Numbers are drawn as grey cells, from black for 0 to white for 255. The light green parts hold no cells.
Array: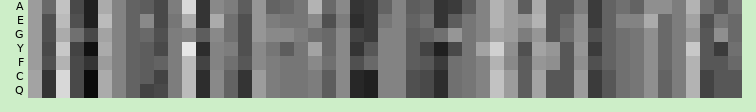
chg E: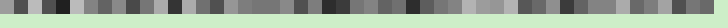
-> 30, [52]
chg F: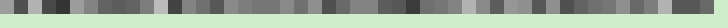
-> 23, [137]
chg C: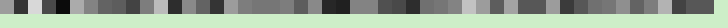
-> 1, [163]
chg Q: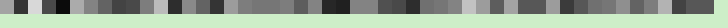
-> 23, [137]
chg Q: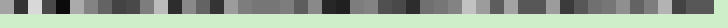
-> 26, [131]

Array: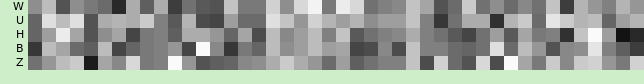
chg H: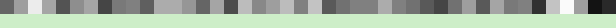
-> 27, [136]
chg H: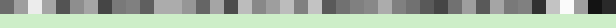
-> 1, [101]
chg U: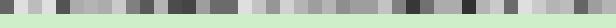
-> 38, [229]
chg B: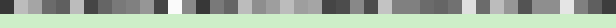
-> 39, [136]

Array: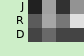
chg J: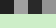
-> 3, [49]
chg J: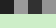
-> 2, [160]
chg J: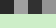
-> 1, [33]
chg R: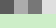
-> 2, [166]
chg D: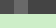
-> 1, [68]
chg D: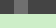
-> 2, [105]

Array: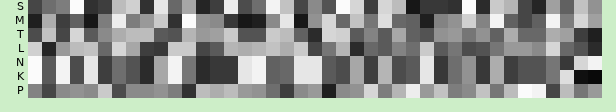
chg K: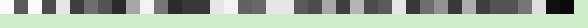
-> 3, [243]
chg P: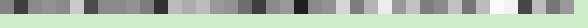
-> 2, [70]
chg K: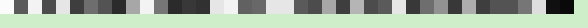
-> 15, [56]
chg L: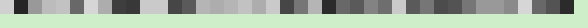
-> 8, [167]

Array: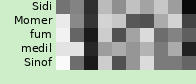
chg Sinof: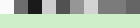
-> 7, [219]
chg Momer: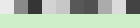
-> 9, [211]
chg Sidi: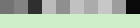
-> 7, [163]
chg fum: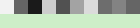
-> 10, [95]
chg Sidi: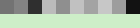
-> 10, [10]
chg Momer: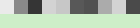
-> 10, [67]

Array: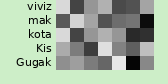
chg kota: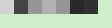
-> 1, [217]
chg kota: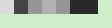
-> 7, [48]
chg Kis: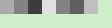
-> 2, [124]
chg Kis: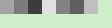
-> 1, [171]
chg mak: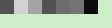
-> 1, [89]

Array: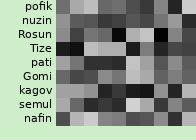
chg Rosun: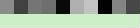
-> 4, [104]
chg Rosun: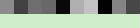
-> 3, [117]
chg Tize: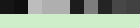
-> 1, [28]

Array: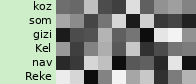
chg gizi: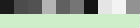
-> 7, [13]
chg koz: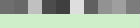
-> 10, [131]
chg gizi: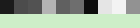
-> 6, [117]
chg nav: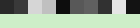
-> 8, [41]

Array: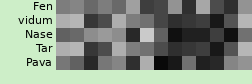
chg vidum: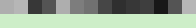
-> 4, [76]
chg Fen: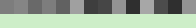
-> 5, [105]

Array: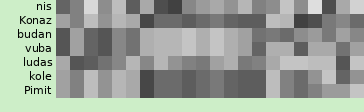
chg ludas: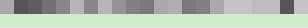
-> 12, [161]
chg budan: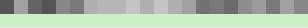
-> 6, [114]
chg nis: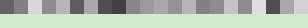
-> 5, [189]
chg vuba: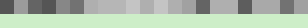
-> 2, [161]

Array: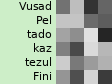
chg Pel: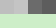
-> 1, [196]
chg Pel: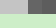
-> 3, [107]
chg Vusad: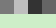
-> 1, [114]
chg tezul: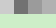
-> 2, [121]
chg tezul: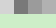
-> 1, [204]
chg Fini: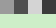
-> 1, [149]
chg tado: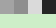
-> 3, [225]

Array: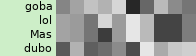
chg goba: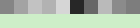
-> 10, [117]
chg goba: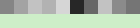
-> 8, [186]
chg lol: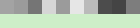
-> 8, [68]

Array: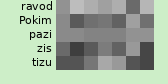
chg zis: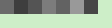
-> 3, [90]
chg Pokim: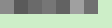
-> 3, [112]
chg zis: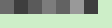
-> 7, [70]

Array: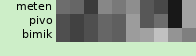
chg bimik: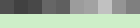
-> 3, [79]
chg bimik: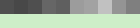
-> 2, [65]
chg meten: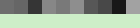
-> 3, [59]
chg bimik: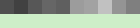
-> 3, [79]
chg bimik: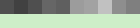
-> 9, [148]
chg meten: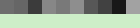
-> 8, [72]
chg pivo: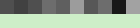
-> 4, [102]

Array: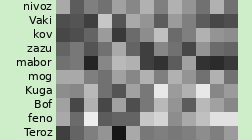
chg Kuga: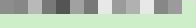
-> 4, [113]
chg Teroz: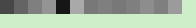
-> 1, [63]
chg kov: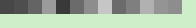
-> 8, [192]
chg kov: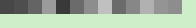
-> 10, [127]
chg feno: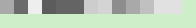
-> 7, [198]
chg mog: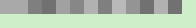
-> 9, [177]

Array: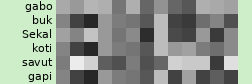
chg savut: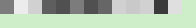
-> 11, [201]
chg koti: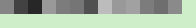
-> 7, [87]
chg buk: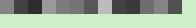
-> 3, [39]
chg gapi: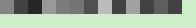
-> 7, [87]
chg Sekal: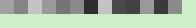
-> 8, [188]
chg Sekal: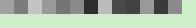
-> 2, [132]
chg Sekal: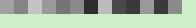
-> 10, [66]

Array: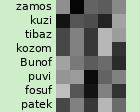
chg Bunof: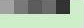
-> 5, [42]
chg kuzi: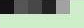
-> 3, [77]
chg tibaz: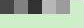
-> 3, [56]
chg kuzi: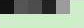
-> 5, [162]
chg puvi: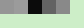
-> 5, [129]

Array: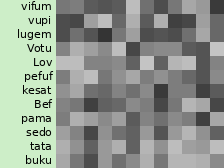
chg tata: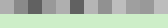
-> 2, [145]
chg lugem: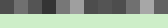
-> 12, [104]
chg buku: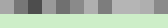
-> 8, [119]
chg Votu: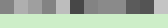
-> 4, [138]

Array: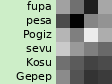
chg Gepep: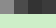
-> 2, [83]
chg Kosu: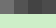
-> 2, [91]

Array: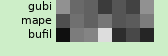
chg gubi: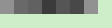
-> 6, [66]
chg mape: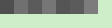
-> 3, [97]
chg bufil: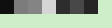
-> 4, [221]
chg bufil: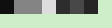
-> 2, [124]

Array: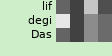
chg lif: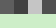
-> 1, [100]
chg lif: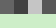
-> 4, [79]
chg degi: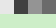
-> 3, [140]
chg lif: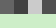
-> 3, [197]
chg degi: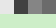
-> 3, [140]
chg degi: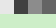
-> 4, [107]

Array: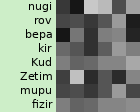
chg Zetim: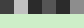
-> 6, [133]
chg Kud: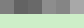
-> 4, [133]
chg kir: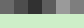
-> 2, [85]
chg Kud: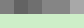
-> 3, [105]
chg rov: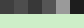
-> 1, [70]
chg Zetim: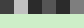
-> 6, [133]
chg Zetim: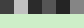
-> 5, [43]

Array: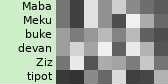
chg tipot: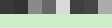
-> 8, [179]
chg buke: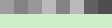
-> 2, [124]
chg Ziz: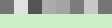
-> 2, [233]
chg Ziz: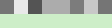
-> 5, [164]
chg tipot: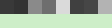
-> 4, [104]
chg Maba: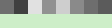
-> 1, [117]
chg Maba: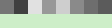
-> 4, [145]

